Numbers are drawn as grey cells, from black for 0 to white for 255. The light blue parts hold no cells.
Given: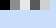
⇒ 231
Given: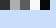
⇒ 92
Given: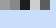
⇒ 29
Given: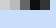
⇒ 101
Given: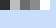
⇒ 109
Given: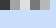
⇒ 223
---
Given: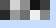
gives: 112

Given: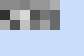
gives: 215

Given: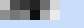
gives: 130

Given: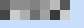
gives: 174

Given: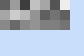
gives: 184

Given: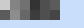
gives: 103

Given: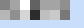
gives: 213

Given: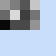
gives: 62
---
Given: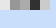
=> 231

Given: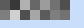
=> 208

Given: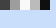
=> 248

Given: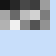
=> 240

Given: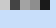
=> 202

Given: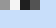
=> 244

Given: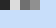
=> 220
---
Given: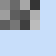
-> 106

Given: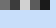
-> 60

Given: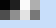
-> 31

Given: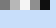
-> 183

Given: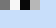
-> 247

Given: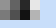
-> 99
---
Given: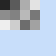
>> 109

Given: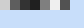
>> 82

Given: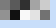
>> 90

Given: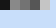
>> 115

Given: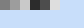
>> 126

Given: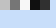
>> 118

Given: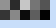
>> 43

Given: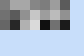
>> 39
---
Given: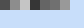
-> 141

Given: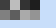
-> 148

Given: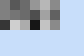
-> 183

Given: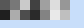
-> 202

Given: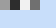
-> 112

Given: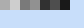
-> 145

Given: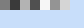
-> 179

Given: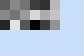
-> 195

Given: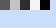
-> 89
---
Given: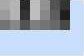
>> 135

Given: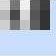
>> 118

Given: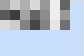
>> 205

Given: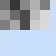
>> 168

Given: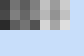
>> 93

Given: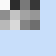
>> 217

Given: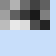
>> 232
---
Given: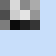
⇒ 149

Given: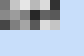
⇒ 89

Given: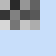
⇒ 88

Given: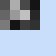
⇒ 39

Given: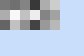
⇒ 162

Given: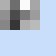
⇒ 156

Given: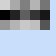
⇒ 23

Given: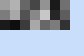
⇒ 93
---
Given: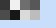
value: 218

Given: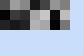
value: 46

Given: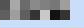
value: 95

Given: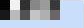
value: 81

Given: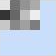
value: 190

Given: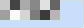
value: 213

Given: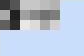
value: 160

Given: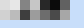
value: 62
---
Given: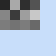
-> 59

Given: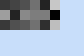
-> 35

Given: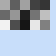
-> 150

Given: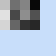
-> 72

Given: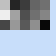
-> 162

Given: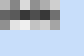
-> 90

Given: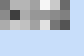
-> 62

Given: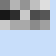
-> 45
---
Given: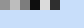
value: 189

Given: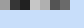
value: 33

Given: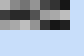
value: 190

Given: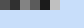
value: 48

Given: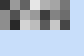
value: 211

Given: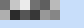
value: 43

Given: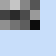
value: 154

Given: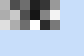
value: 173
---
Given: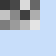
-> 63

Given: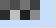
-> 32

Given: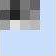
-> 111

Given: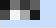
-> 168

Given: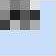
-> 84

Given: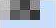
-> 109

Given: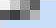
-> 117

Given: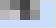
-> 87
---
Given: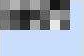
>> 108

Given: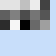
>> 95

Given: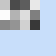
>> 252

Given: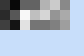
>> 42

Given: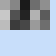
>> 200

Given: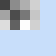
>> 164
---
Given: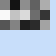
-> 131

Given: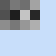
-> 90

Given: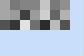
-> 166

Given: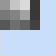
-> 150

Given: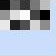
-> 12

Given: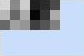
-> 214

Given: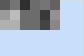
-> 89

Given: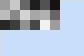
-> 157
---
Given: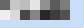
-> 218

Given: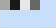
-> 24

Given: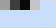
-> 61

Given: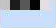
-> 27

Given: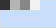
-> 180

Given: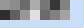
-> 96

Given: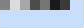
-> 220
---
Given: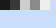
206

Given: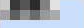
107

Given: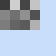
100

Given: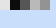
86

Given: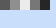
235

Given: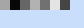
113
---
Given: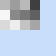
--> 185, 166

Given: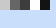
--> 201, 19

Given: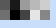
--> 88, 134

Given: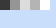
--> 56, 254

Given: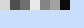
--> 215, 11

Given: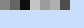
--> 133, 77

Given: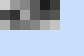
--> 206, 195
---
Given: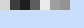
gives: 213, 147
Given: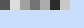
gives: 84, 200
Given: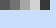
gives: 86, 54
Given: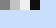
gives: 128, 14
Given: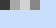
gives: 57, 135
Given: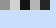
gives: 148, 38
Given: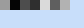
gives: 156, 178
